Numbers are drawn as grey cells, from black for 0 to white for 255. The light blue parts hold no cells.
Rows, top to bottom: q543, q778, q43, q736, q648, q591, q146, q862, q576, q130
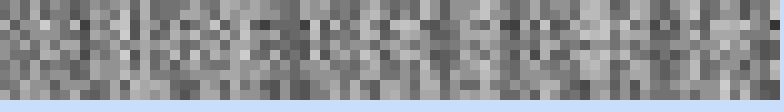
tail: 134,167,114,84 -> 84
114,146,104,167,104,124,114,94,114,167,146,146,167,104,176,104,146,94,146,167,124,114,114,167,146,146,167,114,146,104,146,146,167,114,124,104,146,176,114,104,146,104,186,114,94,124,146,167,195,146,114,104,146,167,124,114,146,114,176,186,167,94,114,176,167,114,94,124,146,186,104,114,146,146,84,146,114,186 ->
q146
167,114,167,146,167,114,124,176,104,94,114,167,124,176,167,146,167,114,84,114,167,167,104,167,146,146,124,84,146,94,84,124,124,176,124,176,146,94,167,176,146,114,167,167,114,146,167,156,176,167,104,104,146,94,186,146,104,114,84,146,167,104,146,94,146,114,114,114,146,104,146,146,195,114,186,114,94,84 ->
q130
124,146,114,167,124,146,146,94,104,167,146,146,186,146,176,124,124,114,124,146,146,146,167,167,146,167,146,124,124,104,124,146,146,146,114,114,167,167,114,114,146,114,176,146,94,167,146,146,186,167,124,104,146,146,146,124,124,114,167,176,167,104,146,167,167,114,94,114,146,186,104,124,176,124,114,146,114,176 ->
q862
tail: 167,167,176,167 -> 124,84,146,114,146,104,146,146,195,186,195,114,176,167,167,94,94,104,146,186,104,167,167,167,124,124,124,167
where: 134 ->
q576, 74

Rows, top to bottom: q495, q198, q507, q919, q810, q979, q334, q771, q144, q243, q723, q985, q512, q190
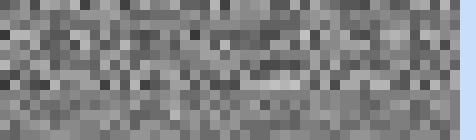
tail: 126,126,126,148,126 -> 137,126,126,98,126,126,126,126,137,137,126,137,126
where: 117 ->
q979, 35

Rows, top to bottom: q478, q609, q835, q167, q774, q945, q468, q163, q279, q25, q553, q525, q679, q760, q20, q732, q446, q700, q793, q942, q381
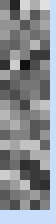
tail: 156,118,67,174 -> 194
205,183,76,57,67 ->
q700
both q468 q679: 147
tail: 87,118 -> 129,156,109
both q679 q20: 98
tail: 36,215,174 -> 224

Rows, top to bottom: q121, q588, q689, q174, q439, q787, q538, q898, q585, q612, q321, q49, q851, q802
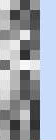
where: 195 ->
q689, 1
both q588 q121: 70
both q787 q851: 49
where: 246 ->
q538, 3
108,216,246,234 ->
q538

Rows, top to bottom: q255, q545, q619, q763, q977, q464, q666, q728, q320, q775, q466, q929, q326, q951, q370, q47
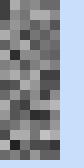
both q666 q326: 150
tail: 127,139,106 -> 106
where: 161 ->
q466, 5

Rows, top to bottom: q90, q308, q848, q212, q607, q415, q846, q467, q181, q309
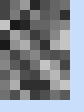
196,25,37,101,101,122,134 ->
q848
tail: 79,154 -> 59,79,112,90
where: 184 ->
q467, 6

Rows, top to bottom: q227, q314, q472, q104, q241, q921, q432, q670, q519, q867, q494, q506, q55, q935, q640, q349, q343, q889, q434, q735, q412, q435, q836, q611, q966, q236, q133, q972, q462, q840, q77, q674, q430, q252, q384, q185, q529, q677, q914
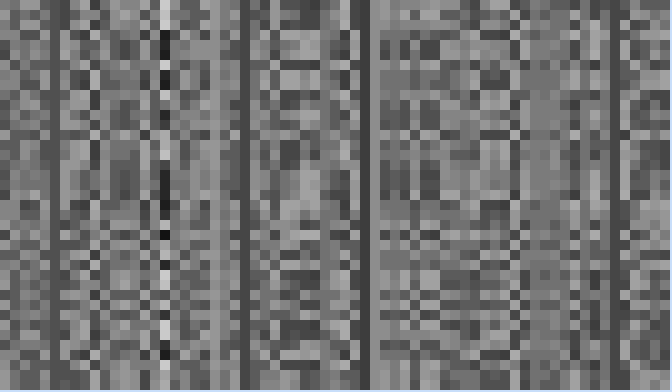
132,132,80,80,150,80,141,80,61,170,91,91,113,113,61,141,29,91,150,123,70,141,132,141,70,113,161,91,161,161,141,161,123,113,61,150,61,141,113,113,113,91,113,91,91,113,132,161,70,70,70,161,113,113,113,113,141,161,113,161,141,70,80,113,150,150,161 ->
q519
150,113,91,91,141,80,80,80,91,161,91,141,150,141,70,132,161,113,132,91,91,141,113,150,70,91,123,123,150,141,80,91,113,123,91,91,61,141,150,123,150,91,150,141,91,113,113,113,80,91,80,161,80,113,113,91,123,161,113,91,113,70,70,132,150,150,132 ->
q677
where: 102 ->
q494, 47

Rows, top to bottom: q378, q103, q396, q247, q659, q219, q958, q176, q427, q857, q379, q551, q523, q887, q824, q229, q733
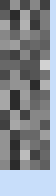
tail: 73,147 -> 73,85,114
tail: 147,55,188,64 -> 104
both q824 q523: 147

